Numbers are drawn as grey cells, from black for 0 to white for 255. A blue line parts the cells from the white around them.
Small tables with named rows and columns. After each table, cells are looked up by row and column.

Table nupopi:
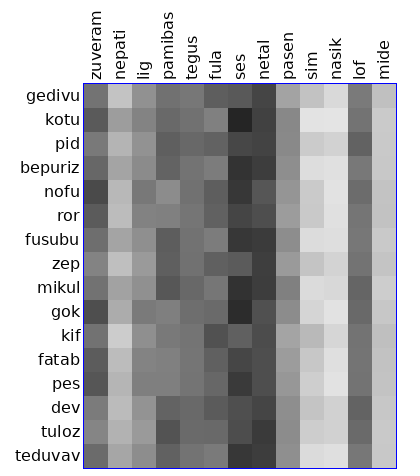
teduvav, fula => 122
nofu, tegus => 113
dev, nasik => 209
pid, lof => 98
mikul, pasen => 128
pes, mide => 195
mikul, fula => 118
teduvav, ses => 55
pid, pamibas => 95
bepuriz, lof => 120
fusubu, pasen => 141
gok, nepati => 172
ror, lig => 130
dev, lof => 99
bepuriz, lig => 139

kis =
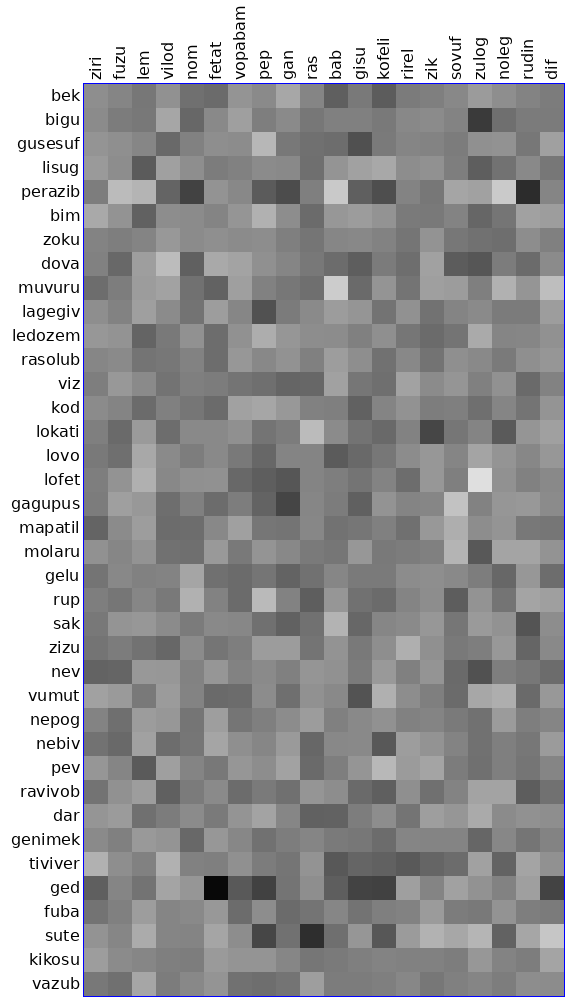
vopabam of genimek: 135
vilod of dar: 124
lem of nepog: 156
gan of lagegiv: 123
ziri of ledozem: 151
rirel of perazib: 131
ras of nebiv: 103
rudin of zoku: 141
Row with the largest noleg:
perazib

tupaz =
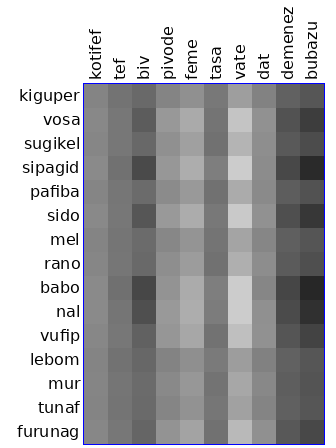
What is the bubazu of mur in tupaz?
84
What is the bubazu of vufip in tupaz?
67
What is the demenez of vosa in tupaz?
82
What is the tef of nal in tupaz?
117
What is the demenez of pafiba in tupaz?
93
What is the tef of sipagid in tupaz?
113
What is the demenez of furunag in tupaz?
88
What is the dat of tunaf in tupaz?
132
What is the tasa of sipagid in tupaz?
126
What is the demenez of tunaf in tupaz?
96
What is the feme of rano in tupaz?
156
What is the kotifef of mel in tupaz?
132
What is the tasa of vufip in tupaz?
114
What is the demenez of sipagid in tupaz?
72
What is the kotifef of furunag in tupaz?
135

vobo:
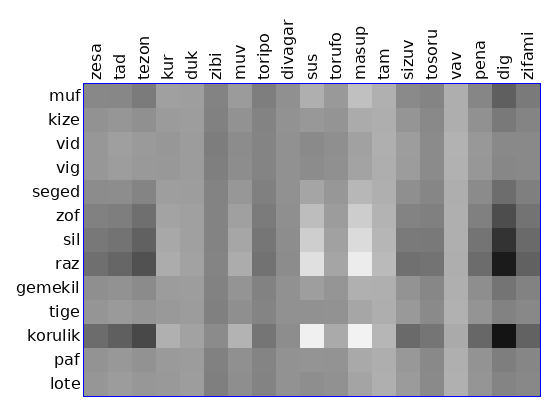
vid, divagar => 145
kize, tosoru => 137
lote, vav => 176
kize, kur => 155
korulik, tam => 182
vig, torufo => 144
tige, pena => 148
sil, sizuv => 122
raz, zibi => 132
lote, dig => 132
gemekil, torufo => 149
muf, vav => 174
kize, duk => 157
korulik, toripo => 117
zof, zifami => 115
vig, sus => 140
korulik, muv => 179
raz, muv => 172
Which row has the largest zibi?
korulik

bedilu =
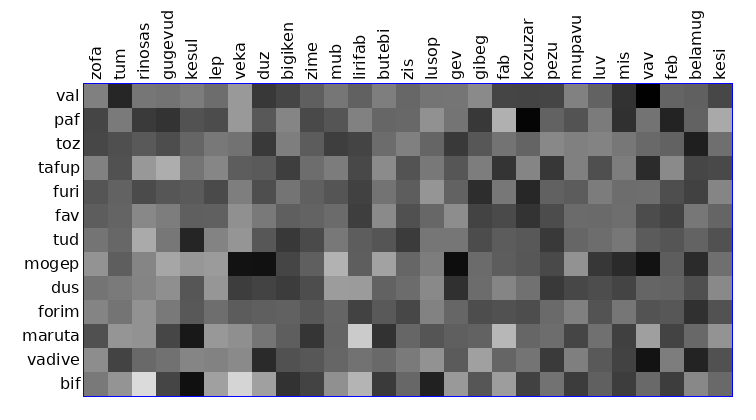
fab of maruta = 183
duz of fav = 121
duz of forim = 95
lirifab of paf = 129
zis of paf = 104
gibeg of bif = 86
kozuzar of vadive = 116
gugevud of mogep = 166
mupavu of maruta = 69
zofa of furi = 85
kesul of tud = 37

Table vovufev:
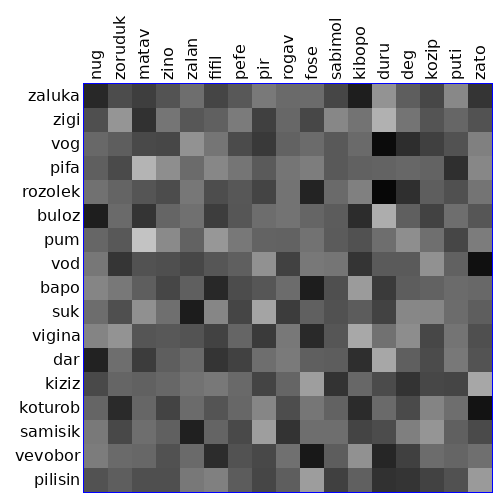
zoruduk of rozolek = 100
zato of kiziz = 167
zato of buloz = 86
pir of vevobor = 72
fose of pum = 114
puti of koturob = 110
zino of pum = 138
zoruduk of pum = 88
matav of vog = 73
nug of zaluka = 40
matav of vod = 82
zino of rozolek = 76
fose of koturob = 118
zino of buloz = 101
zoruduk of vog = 94
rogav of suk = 60
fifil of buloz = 61
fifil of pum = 151
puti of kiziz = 69
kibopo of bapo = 155

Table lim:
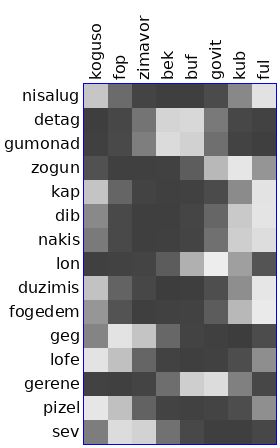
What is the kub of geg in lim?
61
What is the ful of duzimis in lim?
230
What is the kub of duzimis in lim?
142
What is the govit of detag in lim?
121
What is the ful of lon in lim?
84
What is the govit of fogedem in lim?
92
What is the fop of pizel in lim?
192
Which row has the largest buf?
detag

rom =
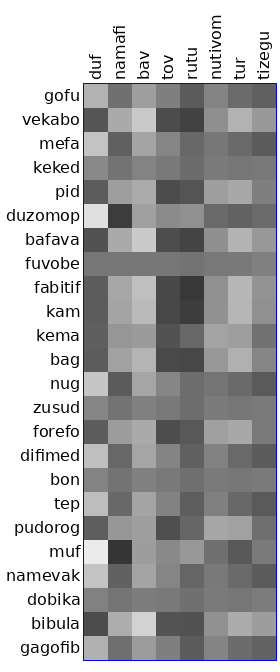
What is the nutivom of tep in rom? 128
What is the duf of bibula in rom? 76
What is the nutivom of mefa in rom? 119
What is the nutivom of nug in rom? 116
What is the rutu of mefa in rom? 104
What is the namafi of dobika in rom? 116
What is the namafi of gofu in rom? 112
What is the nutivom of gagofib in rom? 132
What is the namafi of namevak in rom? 97
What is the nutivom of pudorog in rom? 166
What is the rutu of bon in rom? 111
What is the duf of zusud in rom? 133
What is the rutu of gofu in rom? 91
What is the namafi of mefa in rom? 96
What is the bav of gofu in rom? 158
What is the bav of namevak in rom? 164

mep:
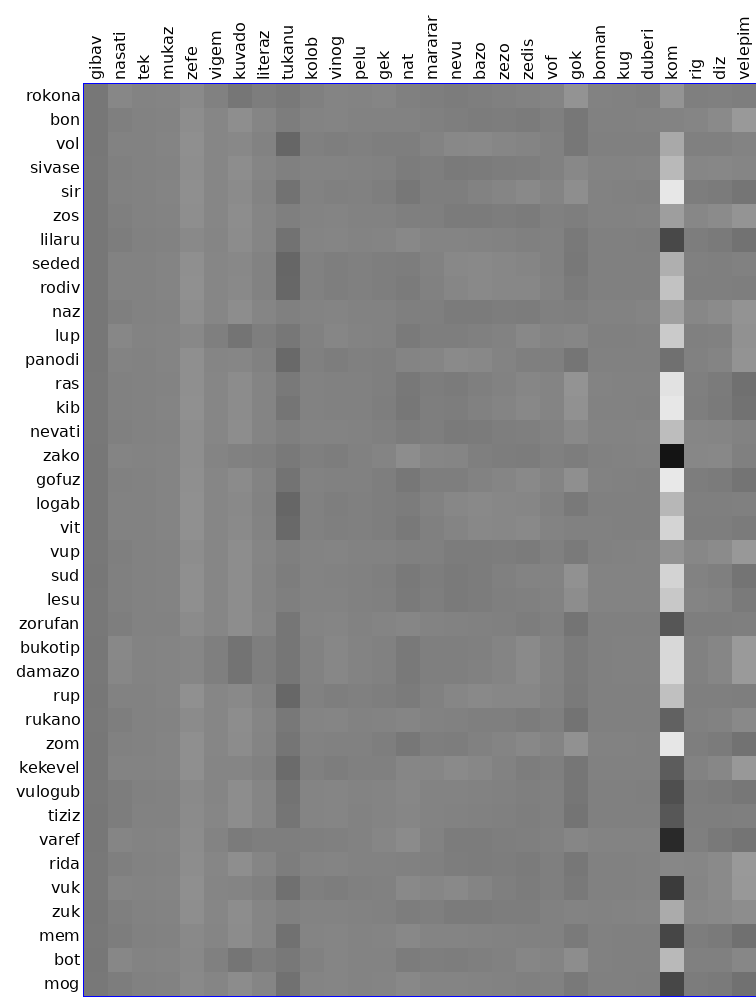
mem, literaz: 133
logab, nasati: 130
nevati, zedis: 127
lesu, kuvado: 141
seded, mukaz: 132
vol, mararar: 131

